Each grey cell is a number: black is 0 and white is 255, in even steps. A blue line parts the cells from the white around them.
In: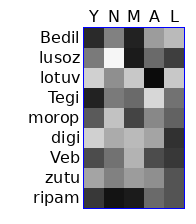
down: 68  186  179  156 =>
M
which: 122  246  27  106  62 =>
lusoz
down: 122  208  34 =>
Y
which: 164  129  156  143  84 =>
zutu
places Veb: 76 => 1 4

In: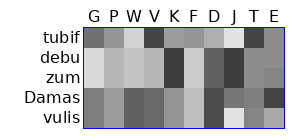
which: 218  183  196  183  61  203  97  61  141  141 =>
debu
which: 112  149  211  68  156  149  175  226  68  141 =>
tubif
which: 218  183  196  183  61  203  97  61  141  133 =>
zum
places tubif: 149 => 2 6

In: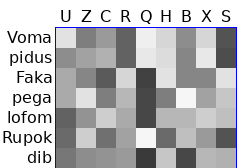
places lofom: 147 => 2
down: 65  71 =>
Q
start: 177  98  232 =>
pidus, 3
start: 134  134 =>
Faka, 7
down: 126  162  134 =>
Z
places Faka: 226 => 6 9
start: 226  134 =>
Faka, 6

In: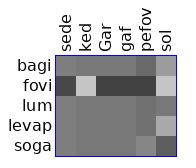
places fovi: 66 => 3 4 5
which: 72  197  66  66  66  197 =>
fovi
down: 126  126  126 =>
sede
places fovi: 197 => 2 6
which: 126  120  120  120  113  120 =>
lum

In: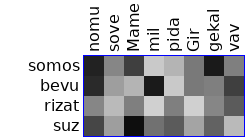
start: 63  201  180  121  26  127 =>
somos, 3
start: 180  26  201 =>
bevu, 3
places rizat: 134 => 1 7
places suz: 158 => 2
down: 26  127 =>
gekal

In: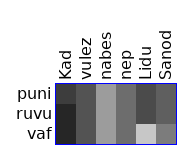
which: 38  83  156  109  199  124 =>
vaf
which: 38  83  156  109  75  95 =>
ruvu

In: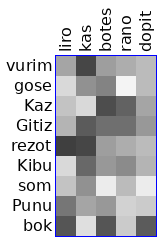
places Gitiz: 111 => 3 4
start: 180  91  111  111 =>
Gitiz, 1

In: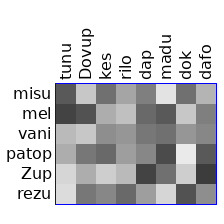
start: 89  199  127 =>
mel, 6
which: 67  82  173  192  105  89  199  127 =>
mel
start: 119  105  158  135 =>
patop, 2
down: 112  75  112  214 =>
madu
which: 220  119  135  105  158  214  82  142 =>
rezu

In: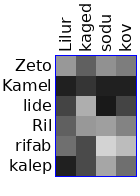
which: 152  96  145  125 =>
Zeto
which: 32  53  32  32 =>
Kamel
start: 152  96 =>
Zeto, 1
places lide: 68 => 1 4
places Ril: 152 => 2
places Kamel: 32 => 1 3 4

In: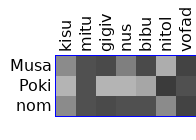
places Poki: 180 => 1 3 4
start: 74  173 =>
Musa, 5
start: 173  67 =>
Musa, 6
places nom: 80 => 2 4 5
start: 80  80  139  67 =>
nom, 4

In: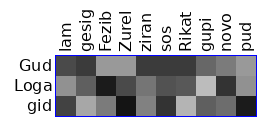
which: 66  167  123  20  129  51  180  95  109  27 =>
gid
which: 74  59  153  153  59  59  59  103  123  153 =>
Gud
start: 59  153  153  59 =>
Gud, 2
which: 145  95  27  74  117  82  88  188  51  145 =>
Loga
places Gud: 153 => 3 4 10

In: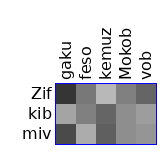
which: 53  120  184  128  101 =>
Zif
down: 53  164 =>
gaku
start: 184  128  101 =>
Zif, 3

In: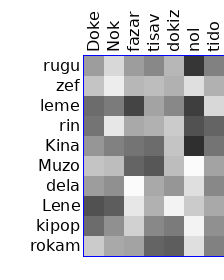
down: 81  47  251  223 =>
nol
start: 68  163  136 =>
leme, 3
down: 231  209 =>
fazar
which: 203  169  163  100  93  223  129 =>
rokam

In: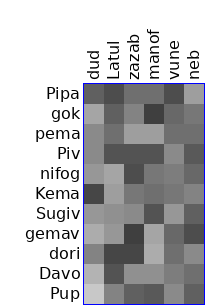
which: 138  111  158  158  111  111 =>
pema
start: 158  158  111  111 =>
pema, 3
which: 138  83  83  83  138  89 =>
Piv
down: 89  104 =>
neb
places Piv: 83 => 2 3 4

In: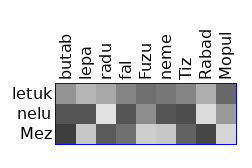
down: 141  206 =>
Fuzu
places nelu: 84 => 1 2 4 6
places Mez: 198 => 2 6
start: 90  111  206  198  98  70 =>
Mez, 3

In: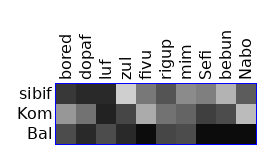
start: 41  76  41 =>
Bal, 2
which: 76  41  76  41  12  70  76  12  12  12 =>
Bal
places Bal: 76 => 1 3 7

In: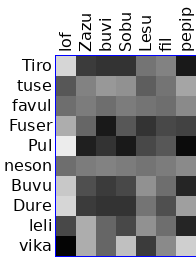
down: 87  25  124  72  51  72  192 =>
Sobu
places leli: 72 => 1 4
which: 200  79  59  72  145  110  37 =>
Buvu
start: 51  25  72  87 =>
Pul, 3
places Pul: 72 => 5
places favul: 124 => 2 4
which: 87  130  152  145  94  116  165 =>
tuse

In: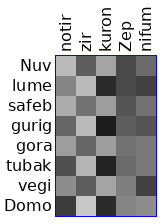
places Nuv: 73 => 4
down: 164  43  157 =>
kuron
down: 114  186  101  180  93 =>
zir

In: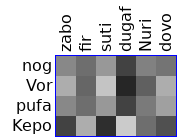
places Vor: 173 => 1 6
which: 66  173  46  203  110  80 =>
Kepo

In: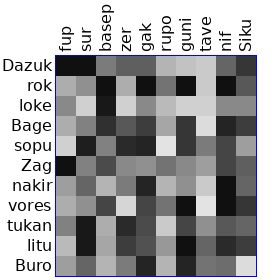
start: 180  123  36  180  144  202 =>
nakir, 3
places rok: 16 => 3 5 7 9
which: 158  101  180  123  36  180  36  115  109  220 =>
Buro
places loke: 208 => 2 4 7 8
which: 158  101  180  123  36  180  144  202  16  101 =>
nakir

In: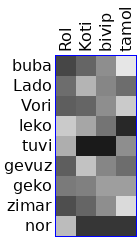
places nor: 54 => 2 3 4
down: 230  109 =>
tamol
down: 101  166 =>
Koti
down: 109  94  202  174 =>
Rol

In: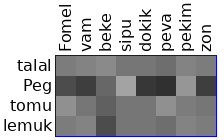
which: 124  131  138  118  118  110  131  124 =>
talal
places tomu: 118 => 2 4 5 8

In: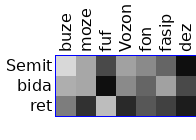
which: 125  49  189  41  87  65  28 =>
ret
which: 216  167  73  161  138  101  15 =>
Semit
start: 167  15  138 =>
bida, 2
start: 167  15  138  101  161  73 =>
bida, 2
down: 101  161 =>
fasip

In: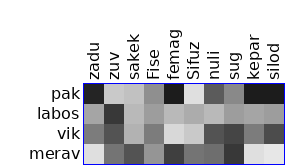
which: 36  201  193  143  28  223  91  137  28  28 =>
pak
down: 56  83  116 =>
zuv
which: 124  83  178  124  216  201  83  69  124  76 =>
vik
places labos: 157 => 4 8 10
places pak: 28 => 5 9 10

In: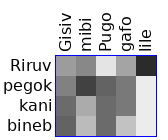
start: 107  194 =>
bineb, 3
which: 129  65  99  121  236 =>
pegok
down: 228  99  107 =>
Pugo

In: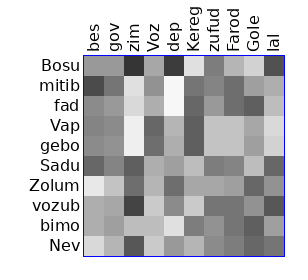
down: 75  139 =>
bes
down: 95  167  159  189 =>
Gole

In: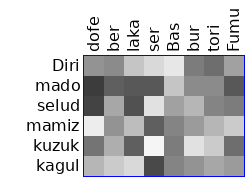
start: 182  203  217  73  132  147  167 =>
kagul, 1
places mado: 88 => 3 4 8

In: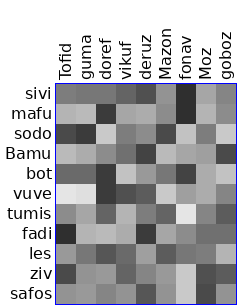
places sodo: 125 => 4 8
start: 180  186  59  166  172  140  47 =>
mafu, 1
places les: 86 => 3
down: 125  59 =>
deruz
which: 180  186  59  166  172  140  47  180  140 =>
mafu

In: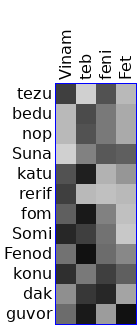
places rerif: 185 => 2 4
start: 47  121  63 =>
konu, 1
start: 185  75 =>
bedu, 1

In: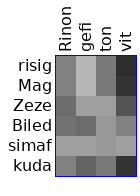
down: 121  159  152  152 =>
ton
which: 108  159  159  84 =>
Zeze
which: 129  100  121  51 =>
kuda
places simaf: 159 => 1 2 4

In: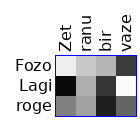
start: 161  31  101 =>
roge, 2
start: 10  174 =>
Lagi, 1
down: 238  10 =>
Zet
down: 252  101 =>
vaze

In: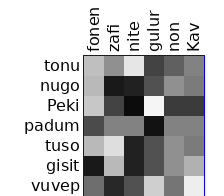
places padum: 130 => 2 3 5 6
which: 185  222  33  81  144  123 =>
tuso
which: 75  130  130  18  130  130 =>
padum
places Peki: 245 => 4
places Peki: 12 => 3
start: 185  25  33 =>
nugo, 1

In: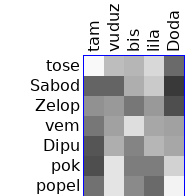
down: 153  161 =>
vuduz
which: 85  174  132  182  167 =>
Dipu
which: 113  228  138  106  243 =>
popel

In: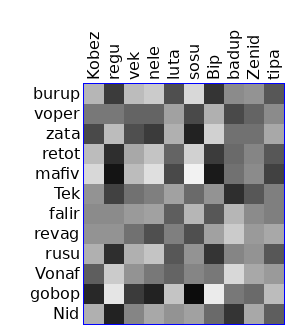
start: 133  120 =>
Vonaf, 6
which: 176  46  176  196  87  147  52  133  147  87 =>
rusu
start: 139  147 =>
burup, 8
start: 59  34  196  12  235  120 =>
gobop, 3
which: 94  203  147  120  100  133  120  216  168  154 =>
Vonaf
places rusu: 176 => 1 3
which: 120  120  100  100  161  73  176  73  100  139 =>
voper

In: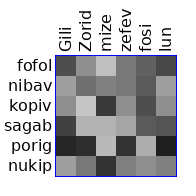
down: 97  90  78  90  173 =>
fosi
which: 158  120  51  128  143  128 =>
nukip
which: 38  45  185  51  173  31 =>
porig
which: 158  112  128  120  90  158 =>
nibav
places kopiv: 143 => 1 4 6
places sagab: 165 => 4

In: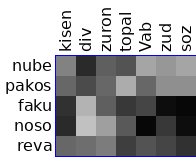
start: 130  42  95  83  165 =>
nube, 1
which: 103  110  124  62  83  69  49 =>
reva
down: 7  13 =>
soz
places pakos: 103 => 1 3 5
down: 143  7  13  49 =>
soz
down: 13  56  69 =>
zud
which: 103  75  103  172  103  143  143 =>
pakos

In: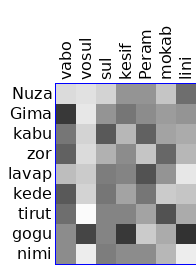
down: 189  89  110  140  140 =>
vabo
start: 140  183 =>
nimi, 5
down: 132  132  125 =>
sul
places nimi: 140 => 1 4 5
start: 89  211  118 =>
kede, 1
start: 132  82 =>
lavap, 4

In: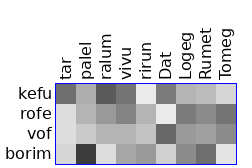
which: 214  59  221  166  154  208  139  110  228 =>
borim
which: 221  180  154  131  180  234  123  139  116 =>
rofe
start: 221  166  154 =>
borim, 3
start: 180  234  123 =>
rofe, 5
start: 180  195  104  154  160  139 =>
vof, 4
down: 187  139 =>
Rumet

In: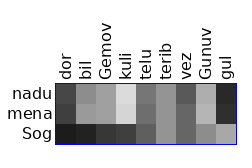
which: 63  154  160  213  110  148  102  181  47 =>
mena
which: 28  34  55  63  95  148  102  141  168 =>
Sog

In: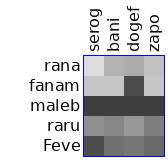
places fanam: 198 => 1 2 4
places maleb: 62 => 1 2 3 4
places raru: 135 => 2
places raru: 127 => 4
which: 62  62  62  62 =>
maleb

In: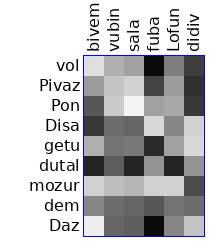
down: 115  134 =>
Lofun
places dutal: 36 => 1 3 5
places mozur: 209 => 1 4 5

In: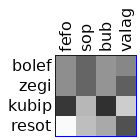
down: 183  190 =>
sop
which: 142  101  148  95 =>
zegi
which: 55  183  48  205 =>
kubip

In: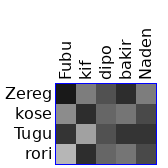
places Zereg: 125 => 2 5
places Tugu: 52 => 1 4 5
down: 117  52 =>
bakir
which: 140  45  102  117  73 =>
kose

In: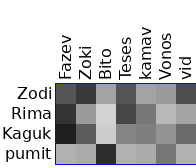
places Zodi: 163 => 3 5
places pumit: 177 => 1 4 7
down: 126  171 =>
kamav
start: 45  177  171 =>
pumit, 3

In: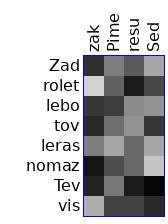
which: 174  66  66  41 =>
vis
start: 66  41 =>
vis, 3
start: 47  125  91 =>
Zad, 1
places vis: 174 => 1

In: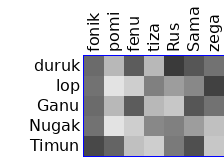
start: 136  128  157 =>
Nugak, 4
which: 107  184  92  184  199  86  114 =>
Ganu

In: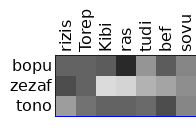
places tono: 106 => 5
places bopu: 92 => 3 6
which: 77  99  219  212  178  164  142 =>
zezaf
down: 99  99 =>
Torep
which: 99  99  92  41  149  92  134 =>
bopu
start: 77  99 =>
zezaf, 1

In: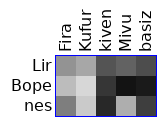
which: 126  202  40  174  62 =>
nes
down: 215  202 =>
Kufur

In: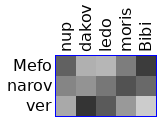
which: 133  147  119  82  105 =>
narov
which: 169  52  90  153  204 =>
ver

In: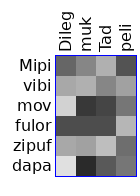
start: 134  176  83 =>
Mipi, 2
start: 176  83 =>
Mipi, 3
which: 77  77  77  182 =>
fulor
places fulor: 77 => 1 2 3

